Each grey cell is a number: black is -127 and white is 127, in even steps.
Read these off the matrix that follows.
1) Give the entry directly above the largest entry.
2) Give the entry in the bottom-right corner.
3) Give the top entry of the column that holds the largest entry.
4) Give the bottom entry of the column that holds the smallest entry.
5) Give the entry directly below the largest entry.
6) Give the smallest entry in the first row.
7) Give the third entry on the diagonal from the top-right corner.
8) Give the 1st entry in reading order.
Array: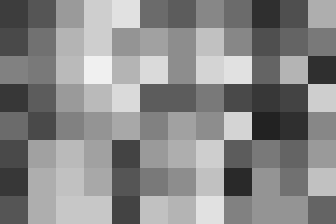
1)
78
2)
-27
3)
78
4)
20
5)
58
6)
-80
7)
-27
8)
-66
